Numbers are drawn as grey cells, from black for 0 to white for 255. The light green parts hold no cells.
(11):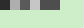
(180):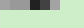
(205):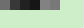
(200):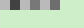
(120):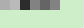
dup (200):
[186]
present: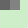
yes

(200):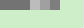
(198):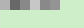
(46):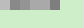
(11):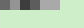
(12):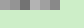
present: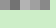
yes
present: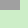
no

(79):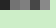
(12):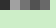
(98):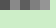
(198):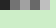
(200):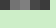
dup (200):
[59]
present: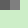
yes

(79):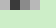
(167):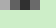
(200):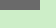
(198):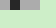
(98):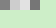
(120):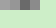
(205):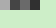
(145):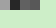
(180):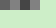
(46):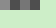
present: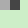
yes
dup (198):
[172]
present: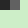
yes
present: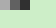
yes
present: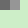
no
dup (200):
[106]
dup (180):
[129]

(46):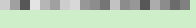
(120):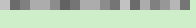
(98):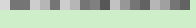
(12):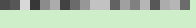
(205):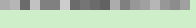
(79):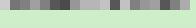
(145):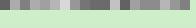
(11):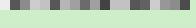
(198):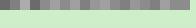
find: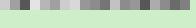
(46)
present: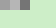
no
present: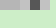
yes

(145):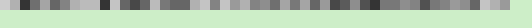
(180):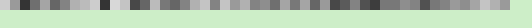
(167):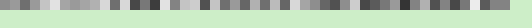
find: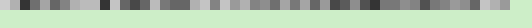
(145)
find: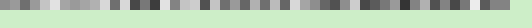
(167)
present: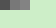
yes
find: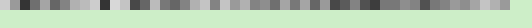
(180)

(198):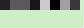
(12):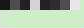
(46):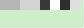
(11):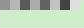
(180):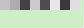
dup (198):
[90]
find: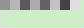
(11)
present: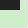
no

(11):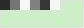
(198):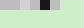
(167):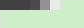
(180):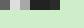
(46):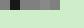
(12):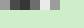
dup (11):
[246]
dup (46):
[128]
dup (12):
[156]
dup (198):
[189]
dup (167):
[65]

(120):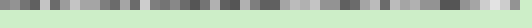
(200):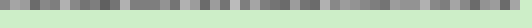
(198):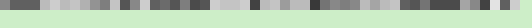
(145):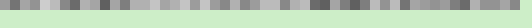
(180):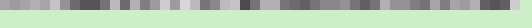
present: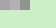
yes
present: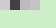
yes
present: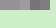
no
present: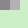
yes
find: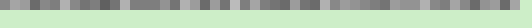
(200)

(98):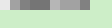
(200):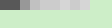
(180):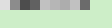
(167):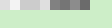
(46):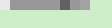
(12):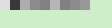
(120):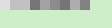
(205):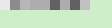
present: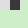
yes
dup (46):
[152]
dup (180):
[193]
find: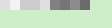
(167)
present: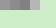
no

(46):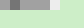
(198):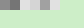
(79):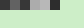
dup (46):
[161]
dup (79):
[55]
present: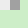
no
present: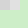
no
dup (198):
[225]
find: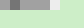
(46)
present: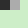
no

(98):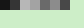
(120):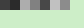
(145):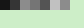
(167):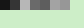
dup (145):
[140]
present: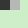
yes

